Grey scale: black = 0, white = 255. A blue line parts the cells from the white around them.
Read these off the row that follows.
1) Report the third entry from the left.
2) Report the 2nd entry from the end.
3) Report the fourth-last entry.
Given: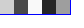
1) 249
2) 38
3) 73

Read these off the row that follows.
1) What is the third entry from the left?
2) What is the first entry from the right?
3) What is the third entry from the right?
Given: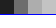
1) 173
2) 195
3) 109

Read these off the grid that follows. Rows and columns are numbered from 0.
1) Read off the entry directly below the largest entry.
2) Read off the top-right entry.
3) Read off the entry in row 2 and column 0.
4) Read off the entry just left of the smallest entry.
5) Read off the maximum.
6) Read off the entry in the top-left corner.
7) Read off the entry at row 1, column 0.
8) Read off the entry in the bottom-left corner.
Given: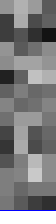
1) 119
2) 90
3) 61
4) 47
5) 201
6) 148
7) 61
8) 119

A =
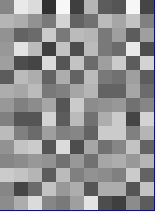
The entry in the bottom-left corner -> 140
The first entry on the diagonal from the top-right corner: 69
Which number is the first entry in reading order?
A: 134
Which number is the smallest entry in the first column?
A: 92
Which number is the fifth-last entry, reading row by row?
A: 227
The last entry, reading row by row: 92
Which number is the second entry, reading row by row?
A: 233
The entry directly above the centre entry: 166
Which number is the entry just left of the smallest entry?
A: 219
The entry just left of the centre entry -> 85
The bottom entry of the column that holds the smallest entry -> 134
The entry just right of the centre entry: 140
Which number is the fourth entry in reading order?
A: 49
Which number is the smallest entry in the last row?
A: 63
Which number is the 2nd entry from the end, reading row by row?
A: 140
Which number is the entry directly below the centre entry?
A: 187
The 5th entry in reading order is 247
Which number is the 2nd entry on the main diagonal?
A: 173

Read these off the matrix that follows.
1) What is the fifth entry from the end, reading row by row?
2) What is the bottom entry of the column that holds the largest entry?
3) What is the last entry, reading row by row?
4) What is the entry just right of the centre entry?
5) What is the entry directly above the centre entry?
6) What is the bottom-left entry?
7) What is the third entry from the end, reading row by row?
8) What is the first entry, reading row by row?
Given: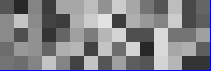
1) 85
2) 85
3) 52
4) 212
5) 226
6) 116
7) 182
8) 85
